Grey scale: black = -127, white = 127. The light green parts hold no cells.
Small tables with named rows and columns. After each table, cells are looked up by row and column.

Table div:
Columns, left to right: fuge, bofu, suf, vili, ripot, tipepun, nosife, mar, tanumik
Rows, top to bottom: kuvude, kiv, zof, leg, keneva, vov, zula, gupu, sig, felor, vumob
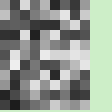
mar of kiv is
-58
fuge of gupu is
42
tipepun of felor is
-53
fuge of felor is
-91
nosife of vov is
84
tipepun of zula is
-47
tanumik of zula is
101
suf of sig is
10
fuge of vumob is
-64
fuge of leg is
-78
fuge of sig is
20
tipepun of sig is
96
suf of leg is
93
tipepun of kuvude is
-87
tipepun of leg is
96
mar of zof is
89
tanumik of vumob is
55

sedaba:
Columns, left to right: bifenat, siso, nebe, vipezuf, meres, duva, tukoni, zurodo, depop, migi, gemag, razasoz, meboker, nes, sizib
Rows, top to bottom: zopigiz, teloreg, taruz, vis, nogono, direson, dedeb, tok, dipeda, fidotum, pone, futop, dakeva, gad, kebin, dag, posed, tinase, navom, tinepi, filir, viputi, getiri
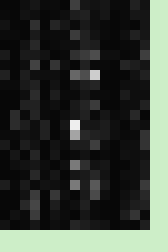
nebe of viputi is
-116
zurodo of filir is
-112
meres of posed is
-114
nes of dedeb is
-98
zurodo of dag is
-116
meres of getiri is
-119
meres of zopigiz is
-116
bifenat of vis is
-116
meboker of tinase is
-113
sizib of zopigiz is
-109
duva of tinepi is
-72
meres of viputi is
-120
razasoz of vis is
-120
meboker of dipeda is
-113
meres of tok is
-113
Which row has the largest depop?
tok

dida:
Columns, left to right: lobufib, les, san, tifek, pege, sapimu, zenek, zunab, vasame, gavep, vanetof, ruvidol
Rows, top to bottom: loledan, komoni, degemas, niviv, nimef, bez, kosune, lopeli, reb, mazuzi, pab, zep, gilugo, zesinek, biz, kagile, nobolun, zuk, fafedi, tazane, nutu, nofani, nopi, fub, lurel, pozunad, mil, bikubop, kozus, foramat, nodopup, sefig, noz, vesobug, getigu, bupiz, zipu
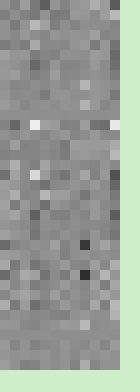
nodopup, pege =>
-1
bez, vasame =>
14
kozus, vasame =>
6
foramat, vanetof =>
37
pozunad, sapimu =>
20
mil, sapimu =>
13
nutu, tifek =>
7
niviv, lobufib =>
17
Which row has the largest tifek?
gilugo

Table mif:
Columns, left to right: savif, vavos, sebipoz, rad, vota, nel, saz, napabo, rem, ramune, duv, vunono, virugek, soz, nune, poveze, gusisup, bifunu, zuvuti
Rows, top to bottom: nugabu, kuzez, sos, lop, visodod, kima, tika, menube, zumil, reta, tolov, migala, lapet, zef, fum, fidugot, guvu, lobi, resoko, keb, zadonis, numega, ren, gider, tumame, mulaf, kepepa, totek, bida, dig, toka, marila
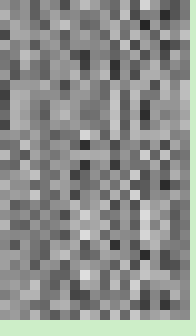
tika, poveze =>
50
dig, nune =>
-53
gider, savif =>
11
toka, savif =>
45
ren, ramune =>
38
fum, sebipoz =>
63
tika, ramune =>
9
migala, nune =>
-82
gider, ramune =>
47
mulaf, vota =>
-34
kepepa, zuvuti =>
-8
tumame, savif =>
5
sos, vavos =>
41
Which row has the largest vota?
zumil

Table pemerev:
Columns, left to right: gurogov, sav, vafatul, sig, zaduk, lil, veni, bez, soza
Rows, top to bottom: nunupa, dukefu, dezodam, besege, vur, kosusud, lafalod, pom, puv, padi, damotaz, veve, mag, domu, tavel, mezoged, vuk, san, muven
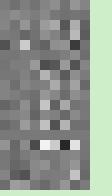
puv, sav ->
-16
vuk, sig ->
9
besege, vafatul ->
-24
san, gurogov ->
4
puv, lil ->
42
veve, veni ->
-22
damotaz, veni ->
40
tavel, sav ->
-23
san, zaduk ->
-4
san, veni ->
-1
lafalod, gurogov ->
-11
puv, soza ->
-23
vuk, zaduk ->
17
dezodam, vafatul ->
21
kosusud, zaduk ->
-11
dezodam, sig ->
-11
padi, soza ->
0
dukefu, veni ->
-14

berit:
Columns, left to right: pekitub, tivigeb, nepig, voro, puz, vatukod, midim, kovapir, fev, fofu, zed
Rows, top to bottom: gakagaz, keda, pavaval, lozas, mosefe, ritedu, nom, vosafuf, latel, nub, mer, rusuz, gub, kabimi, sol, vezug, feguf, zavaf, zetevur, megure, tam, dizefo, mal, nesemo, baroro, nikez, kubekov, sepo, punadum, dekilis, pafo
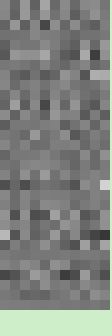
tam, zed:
-10
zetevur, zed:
82
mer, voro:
8
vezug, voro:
-6
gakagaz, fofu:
11
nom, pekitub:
-8
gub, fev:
4
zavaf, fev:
-4
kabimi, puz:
-15
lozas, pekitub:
-14
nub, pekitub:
-20
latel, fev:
-17
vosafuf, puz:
-37
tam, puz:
9
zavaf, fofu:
2
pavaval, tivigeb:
22
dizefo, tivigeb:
-47
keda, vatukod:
-14
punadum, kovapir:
-16

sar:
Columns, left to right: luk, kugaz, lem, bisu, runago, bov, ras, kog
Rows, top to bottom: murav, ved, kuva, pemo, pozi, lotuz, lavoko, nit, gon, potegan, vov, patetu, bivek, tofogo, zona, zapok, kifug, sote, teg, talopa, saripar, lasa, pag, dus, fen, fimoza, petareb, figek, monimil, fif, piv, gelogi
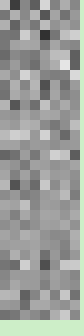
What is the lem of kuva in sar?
21
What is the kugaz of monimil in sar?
39
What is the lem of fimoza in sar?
20
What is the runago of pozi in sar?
-10
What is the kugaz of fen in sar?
32
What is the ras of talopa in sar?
58
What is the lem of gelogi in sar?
23
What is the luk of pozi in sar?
-8
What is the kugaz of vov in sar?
-41
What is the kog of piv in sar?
38
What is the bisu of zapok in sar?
-7
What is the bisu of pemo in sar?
33
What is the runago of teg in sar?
72
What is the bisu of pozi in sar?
37
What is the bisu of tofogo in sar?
25
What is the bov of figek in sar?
32
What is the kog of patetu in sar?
26

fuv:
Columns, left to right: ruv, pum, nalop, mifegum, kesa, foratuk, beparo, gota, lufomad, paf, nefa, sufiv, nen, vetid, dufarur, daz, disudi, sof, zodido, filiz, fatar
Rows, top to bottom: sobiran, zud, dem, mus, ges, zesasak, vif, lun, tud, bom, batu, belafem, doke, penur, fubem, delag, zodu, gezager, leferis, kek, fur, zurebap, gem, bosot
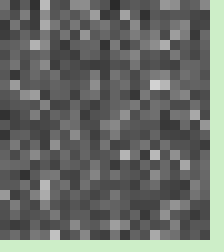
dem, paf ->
-21
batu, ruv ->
-50
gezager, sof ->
-47
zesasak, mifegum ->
-33
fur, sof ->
19
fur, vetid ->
-60
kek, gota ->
-28
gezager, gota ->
-60
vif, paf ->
-66
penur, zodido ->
-63
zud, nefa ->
-71
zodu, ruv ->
-21

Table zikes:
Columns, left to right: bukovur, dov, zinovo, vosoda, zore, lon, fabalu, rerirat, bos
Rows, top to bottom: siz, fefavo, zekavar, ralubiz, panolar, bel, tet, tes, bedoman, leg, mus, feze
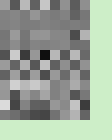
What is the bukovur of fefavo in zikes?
2
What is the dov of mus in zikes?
-58
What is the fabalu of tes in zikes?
-20
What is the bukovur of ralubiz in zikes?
-9
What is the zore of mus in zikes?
-34
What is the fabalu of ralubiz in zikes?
6
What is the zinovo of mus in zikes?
3
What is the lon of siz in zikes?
-33
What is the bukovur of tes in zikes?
-29
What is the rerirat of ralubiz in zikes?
-51
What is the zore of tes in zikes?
-50
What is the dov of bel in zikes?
75

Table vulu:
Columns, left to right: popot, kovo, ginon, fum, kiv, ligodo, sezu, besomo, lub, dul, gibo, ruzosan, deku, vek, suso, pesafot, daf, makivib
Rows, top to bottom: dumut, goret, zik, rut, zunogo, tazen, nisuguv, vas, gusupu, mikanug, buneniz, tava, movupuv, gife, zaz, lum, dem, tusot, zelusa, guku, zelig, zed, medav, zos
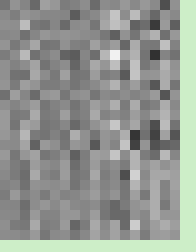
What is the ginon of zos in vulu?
6
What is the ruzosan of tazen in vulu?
113
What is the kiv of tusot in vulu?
5
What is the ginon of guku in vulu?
1
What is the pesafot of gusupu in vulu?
-40
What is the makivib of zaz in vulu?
-23
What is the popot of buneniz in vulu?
15
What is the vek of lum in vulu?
52
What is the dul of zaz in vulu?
-39
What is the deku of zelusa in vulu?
-10
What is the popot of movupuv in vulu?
26
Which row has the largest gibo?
tazen

